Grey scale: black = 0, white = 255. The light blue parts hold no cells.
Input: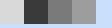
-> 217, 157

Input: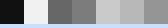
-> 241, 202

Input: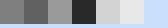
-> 232, 211

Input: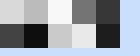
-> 248, 233

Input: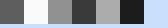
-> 249, 171

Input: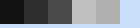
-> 191, 175
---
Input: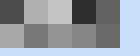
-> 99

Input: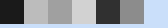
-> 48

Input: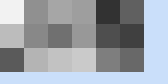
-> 50

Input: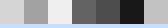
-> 77

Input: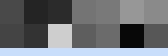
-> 121

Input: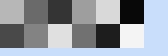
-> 217

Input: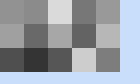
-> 153
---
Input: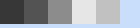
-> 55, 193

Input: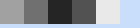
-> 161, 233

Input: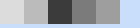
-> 220, 158

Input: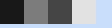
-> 24, 226

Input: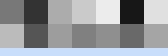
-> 120, 165

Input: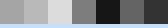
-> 165, 51

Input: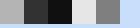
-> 180, 127

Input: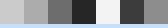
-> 203, 141

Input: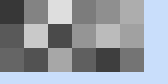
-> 55, 116

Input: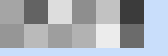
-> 165, 107
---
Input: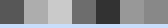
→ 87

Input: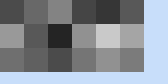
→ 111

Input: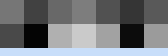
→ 73

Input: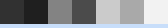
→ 49

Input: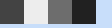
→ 67

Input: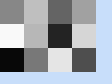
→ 8

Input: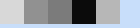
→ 216
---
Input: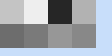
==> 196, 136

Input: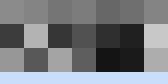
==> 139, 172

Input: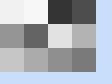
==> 240, 121

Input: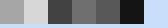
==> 167, 19

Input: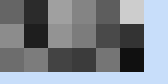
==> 101, 16

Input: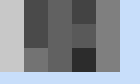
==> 200, 127

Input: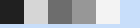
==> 32, 243

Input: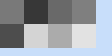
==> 121, 226
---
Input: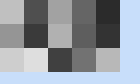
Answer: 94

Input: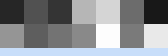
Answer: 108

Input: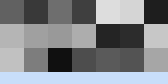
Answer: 44

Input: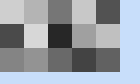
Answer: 160

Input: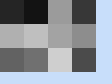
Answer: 163

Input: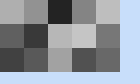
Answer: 197

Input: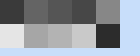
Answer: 71

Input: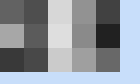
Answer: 138

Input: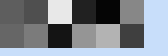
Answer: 5

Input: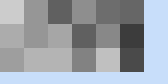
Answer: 136
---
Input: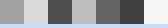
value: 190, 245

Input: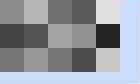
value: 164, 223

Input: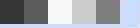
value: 249, 249

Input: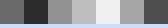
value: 189, 238

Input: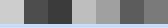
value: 189, 204

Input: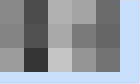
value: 169, 197
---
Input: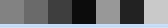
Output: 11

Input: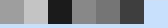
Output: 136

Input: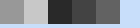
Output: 67

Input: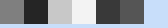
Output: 243

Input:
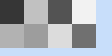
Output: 242

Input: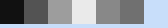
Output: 234
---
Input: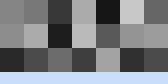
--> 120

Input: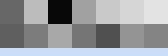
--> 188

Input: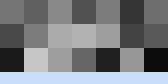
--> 96

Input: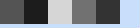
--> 28

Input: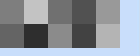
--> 195

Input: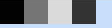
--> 117

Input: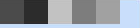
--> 44

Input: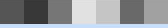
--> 56

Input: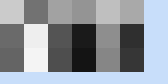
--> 114
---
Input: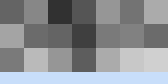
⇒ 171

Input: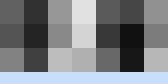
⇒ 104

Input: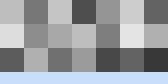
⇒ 72

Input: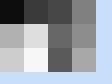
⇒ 248

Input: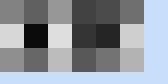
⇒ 88

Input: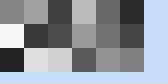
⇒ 90

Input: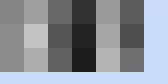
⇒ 29

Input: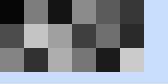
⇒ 117
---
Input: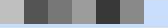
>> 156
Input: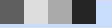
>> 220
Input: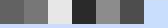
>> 43
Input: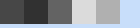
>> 99
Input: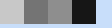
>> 116
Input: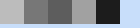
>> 93
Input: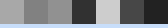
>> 205
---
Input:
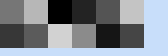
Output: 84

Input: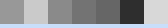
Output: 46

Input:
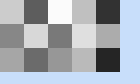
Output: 192

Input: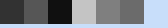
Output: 127

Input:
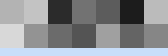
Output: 28

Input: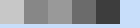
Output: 107

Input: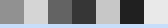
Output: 32

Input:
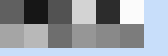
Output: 44

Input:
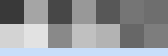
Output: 117

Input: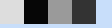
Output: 154
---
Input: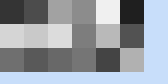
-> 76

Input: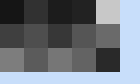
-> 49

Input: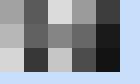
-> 90

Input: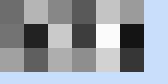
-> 181

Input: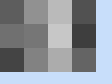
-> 145

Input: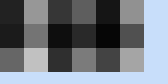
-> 151

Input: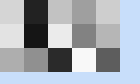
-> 34

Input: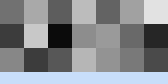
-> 169
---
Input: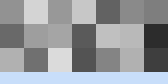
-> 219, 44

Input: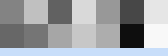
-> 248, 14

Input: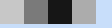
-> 199, 22

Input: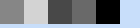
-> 211, 0

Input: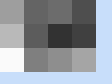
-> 250, 50

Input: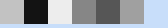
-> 237, 19

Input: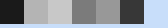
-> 200, 26

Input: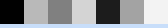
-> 243, 1
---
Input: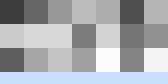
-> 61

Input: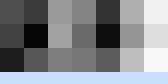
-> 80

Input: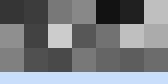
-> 53

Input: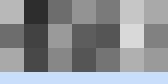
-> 184

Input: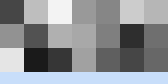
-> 70

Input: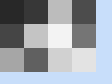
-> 40

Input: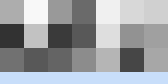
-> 173

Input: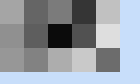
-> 165

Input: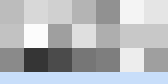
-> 188
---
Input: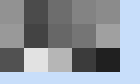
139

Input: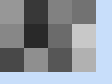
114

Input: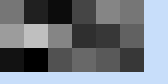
118

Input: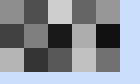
150

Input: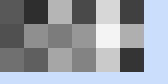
64

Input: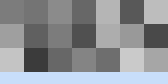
189

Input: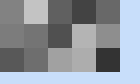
104
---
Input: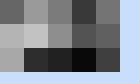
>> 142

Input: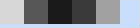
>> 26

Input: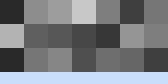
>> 71

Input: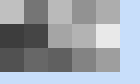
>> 165

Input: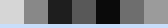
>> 88

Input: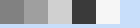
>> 208
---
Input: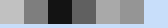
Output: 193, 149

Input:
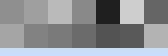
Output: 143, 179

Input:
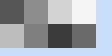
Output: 86, 106

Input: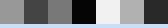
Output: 152, 41

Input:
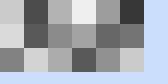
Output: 203, 203

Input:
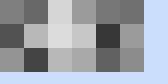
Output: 127, 140

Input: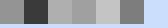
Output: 148, 125

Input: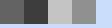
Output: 98, 145

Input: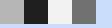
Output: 181, 113
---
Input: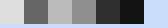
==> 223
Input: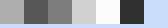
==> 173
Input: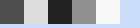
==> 78
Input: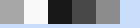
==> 167
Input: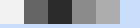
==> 242
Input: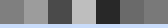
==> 127
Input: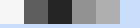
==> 246
